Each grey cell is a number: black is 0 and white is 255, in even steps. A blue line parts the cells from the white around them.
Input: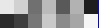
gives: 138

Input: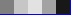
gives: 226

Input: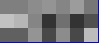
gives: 140

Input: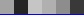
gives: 176

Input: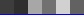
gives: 113

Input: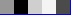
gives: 207
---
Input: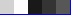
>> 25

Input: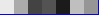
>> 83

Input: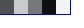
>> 120

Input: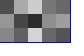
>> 43

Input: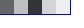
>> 52

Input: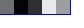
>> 48

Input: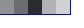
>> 43

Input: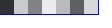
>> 236

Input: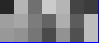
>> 100
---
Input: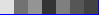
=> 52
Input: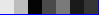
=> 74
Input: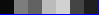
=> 187
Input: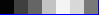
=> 195
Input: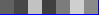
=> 64
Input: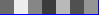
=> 59
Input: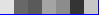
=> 164
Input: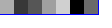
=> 160
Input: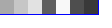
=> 94
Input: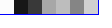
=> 167
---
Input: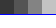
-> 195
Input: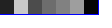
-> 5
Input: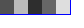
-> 222
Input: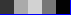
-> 2
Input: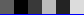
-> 220
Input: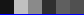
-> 80
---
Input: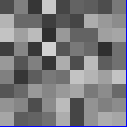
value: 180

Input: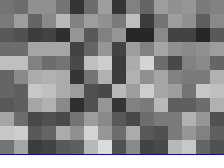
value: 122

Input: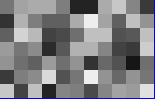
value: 51

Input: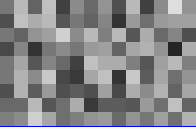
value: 79

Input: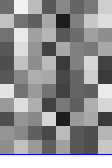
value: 193
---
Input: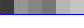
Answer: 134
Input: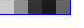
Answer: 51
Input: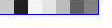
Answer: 243
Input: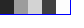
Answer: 211
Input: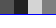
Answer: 212
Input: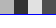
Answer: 225
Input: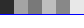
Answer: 121
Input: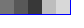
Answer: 56
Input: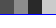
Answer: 41
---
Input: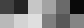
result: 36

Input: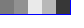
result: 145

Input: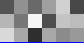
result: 145

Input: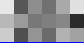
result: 87

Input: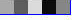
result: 93

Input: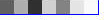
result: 174

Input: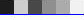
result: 205
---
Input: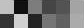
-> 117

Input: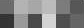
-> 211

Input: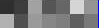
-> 127

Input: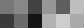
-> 178

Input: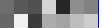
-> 164

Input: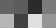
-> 65

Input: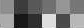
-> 222
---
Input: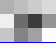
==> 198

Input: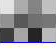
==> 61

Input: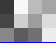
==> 136

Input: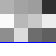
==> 142

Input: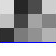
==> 46

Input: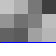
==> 98
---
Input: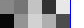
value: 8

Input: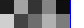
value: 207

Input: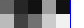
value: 187

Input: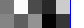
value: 133

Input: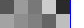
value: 163

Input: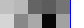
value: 213
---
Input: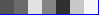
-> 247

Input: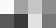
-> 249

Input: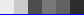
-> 237

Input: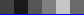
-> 198

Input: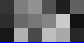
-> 203

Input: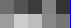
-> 205

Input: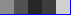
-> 208

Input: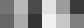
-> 241

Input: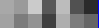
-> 203

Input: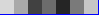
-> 216
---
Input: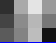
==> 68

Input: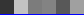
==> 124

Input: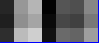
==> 17

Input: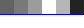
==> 121

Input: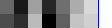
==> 38

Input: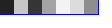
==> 142
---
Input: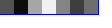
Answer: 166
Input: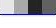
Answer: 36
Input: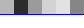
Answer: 155
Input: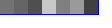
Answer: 79
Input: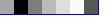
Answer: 125
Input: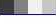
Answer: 240
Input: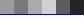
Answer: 170
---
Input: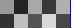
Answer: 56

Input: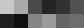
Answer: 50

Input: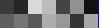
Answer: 145

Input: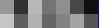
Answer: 72

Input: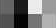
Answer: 235

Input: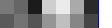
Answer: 170

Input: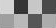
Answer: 199

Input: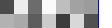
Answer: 162

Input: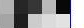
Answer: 185
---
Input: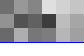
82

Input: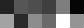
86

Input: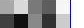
217

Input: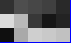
185

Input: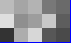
143

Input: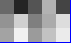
208

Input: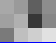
176

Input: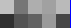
118

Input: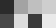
163

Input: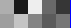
25
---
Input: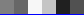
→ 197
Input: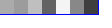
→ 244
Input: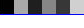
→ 134
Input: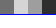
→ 213
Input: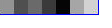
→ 5
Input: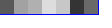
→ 199
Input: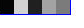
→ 32
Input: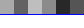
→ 139
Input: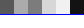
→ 215
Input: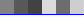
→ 219
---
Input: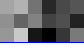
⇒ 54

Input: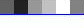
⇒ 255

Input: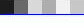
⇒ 241

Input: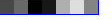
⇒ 222

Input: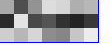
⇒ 198

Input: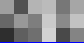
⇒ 73

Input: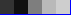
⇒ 185

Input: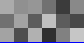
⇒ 129
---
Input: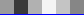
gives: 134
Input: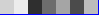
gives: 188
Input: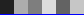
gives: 198
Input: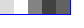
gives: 98
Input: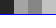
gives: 194
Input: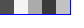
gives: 194
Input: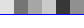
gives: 144
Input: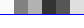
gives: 223
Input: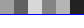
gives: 34
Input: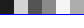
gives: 173
